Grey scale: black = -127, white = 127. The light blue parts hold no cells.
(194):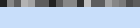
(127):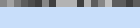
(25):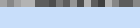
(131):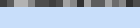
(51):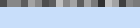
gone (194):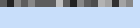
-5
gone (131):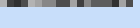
-20
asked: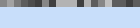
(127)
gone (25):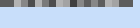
21

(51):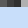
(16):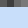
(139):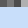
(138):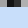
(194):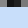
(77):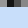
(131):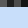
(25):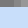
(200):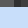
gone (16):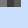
-22
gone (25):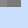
23
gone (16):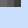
-6

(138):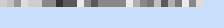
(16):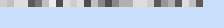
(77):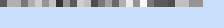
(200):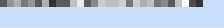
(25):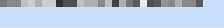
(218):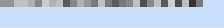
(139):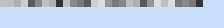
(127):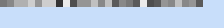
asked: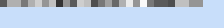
(77)
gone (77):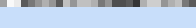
-23
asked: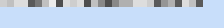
(16)
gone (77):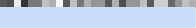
33
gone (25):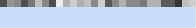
-63

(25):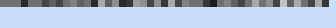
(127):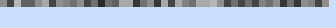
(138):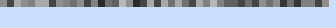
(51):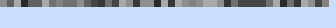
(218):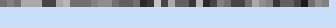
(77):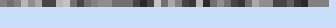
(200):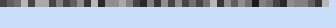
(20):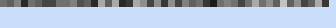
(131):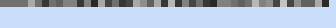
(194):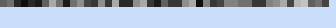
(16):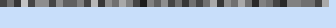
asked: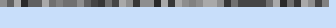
(51)
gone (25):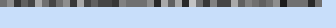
28
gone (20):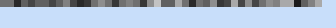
-46

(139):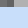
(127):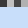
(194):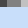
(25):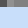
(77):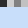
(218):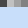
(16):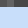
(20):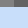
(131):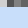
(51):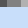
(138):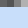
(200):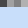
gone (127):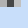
-71
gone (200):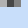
33
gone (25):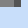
17
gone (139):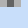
-14

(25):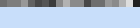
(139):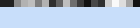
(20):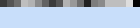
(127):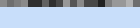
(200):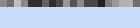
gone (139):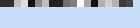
-29
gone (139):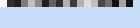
78
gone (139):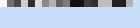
37

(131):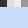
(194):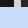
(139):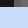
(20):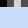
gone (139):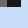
-33
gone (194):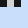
-89
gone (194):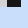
-89
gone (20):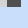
-121

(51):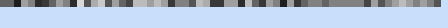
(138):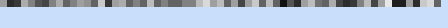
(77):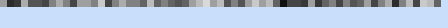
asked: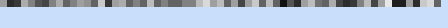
(138)
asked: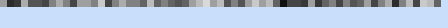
(77)
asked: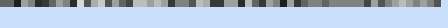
(51)
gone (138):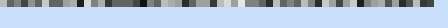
-14
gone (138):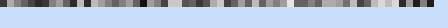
17

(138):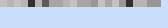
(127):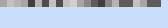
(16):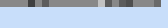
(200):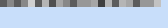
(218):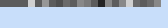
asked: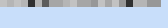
(138)
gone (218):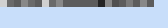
23
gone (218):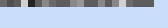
-5

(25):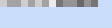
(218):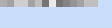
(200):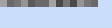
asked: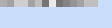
(218)
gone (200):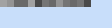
-38
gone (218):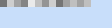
47
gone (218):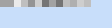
4

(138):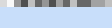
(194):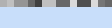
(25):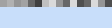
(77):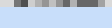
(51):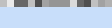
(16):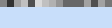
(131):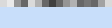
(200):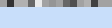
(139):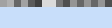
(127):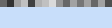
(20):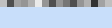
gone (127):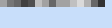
21
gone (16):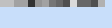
5
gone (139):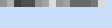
-36
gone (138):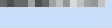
121
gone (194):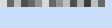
-9
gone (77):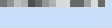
78
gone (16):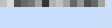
5

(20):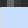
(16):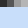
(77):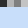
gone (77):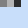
67
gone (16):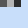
28
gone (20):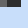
-70
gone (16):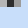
-41
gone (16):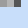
-82
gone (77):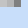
-82
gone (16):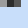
53

